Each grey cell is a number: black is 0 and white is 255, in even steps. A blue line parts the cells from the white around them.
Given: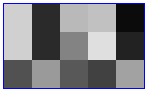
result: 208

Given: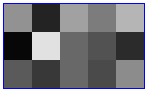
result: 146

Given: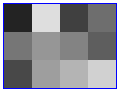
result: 35

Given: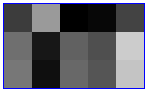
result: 60

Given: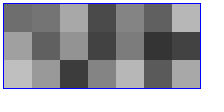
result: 110

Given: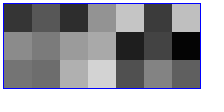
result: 53
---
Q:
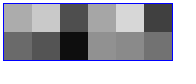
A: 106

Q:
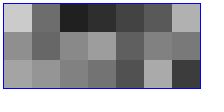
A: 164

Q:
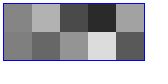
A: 127

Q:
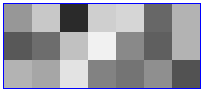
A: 179

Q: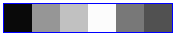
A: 9

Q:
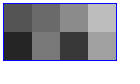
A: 37
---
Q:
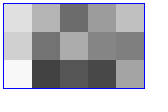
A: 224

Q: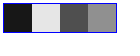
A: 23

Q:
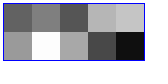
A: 98

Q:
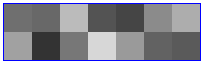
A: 111

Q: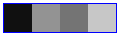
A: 16

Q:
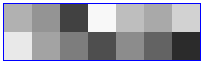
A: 177

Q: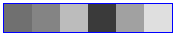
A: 112
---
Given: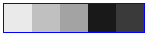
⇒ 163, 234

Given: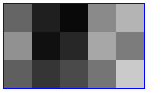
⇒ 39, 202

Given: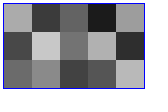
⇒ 115, 200

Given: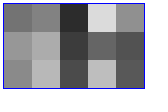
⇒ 60, 219

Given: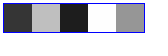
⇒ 29, 254

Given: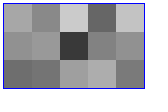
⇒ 57, 203

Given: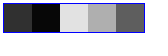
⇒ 226, 226
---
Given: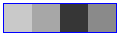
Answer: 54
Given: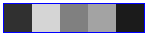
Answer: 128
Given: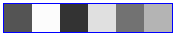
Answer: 51
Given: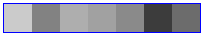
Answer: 174
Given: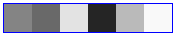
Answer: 227
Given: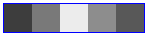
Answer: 236
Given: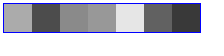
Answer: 138
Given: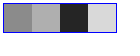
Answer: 37
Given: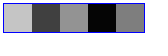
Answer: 147
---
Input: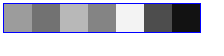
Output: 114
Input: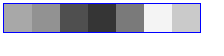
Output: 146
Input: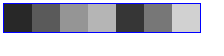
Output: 90
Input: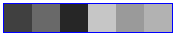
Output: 105
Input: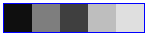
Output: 126
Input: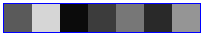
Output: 214
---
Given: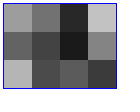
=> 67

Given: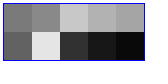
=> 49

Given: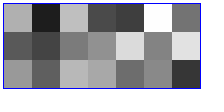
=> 219

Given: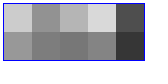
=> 119

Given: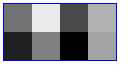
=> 128

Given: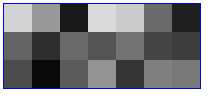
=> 114

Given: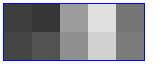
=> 143
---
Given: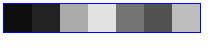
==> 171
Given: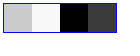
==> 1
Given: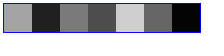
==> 123
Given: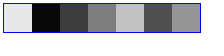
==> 60
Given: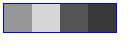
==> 84
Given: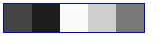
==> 249
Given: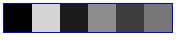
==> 27
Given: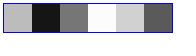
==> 118
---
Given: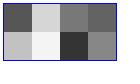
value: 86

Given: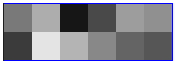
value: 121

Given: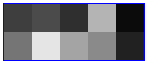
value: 62

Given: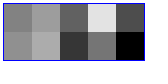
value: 130

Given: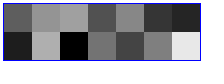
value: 94

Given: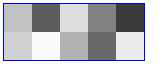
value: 193

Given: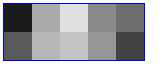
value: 27
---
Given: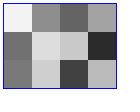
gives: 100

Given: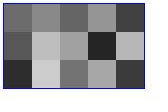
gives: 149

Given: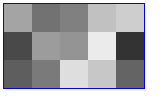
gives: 193

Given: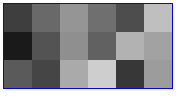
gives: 77

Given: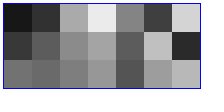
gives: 63

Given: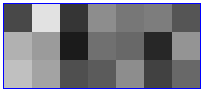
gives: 125

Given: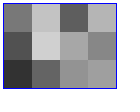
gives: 94

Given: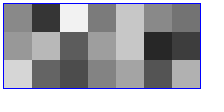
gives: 137

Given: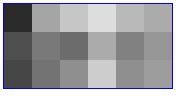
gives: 185

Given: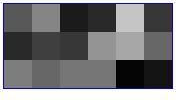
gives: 197
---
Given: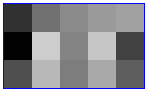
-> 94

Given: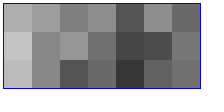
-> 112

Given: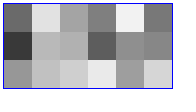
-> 214

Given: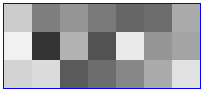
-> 226

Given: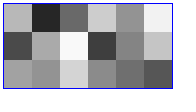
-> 86

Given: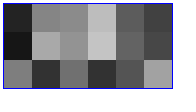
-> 162
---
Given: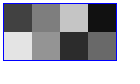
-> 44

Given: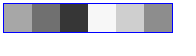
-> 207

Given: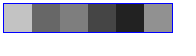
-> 34

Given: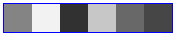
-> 104

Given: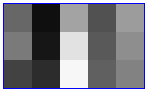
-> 96

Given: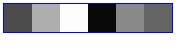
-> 137

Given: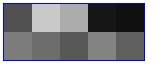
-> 131

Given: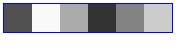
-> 130

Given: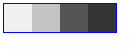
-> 85
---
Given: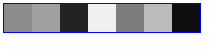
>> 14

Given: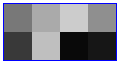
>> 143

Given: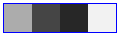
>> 242

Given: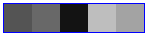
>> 163

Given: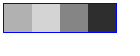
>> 46

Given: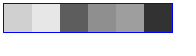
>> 50

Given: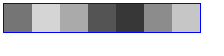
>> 198
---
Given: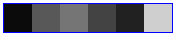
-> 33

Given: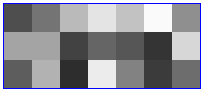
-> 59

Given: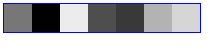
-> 179

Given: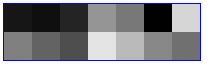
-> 136

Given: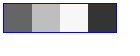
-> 247

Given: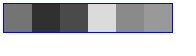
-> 138

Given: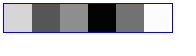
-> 114

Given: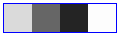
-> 36
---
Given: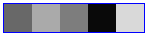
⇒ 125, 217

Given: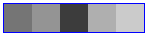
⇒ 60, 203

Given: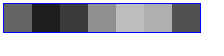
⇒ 144, 189

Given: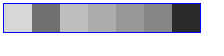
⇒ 172, 215

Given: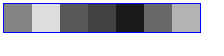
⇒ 66, 221

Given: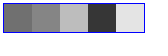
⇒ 189, 228

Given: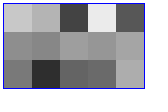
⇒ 158, 235

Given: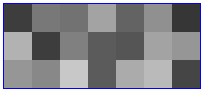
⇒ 91, 200
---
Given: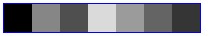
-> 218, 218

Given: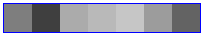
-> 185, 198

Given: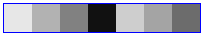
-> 17, 231

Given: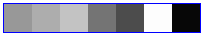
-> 116, 253

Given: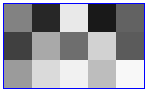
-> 110, 248

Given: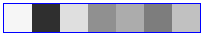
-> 144, 246

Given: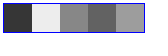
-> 135, 237

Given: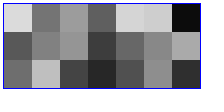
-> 61, 219
